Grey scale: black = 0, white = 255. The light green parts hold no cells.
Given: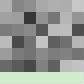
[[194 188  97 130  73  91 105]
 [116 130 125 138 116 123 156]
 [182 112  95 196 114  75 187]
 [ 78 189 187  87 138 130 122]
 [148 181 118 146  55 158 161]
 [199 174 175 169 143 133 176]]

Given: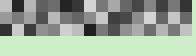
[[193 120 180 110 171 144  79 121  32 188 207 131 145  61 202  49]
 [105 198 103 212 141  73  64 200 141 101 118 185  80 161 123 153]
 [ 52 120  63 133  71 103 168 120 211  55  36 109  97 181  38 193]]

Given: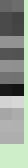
[[174 174]
 [177 178]
 [172 166]
 [215 211]
 [ 20  25]
 [114 115]
 [144 145]
 [ 82  84]
 [147 147]
 [ 69  74]
 [ 67  74]
 [108 102]]

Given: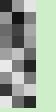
[[ 41 106 229]
 [209 171  55]
 [118 219 142]
 [ 35 125 233]
 [102 193 160]
 [155  55 119]
 [168  67 106]
 [127  20 151]
 [228 155  37]]

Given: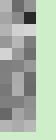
[[183 171 180]
 [146 164 104]
 [143 127 127]
 [107 173 120]
 [109 171 128]
 [152 130 127]
 [112 153 211]
 [125 182 151]
 [213 208 179]
 [ 41 137 165]
 [147 108 182]]

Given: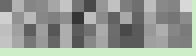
[[126 127 163 159  90  90 107 165 136  84 174 102 153 119 167 195]
 [123 134 174 152  90  73 109 171 113  92 174  87 158  94 160 190]
 [140 117 124 165  99 168  98 139 189  53 142 128 135 185 146 207]
 [216 132 137 188 111 125 193 151  73 117 196 166 138 133 178 106]]
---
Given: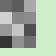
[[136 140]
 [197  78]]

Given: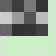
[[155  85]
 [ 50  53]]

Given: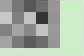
[[127 194]
 [163 136]]

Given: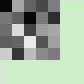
[[ 96   8]
 [218  68]]

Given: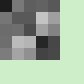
[[ 89  89]
 [110  76]]

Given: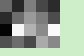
[[109 154]
 [247 178]]

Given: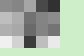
[[174 114]
 [168 106]]

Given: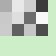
[[222 109]
 [ 96 197]]
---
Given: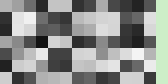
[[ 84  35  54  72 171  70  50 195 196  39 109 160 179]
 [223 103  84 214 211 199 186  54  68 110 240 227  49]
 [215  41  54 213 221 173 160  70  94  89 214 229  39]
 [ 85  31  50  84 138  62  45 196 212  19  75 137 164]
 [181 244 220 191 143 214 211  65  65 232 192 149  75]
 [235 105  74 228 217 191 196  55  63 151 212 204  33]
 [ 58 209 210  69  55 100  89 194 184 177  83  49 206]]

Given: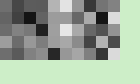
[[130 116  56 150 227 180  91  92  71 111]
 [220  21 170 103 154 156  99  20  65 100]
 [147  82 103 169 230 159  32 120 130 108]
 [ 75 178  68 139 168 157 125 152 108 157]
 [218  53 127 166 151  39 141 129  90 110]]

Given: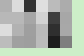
[[172 187 223  50 220 177]
 [167  62 210 166 184 184]
 [168  47 186 159 178 221]
 [126  29 187 158 160 188]]

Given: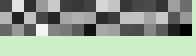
[[109 159  52  75  71  54 196 214  67  56  60 201 154  49 228  68]
 [152  86 200 164 194 193  60  45 166 175 165  37  71 193  35 181]
 [  2  30  91 133  75  79 160 168  19  91 121 131 243  82 151 103]]

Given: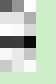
[[254 149  92]
 [175 227 228]
 [215 250 254]
 [ 11  60  59]
 [197 233 247]
 [250 232 202]]

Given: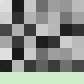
[[187 150 158 109 199  27 221]
 [162 118 182 142 179  48 206]
 [ 50  31 183 203  59 175  71]
 [186 205  51  30 178  56 166]
 [189 150 158 110 201  25 224]
 [ 71 113  59  97  57 184  32]]

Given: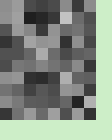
[[140  58 139  75  65  75 155 142]
 [ 79 107 195  56  39  31 160 145]
 [ 86 115 106 147  58 135 154  84]
 [ 71 143  50 151 147 163  81  52]
 [101  94  74 108 171 103  81  81]
 [ 56 138 100 115 132 114 119  76]
 [ 95  99 175  64  44  49 149 143]
 [ 61 141 148  76  87  66 100 115]
 [176  35 102  83  90  92 121 139]
 [ 50 155  79 159 106 153 114  54]]
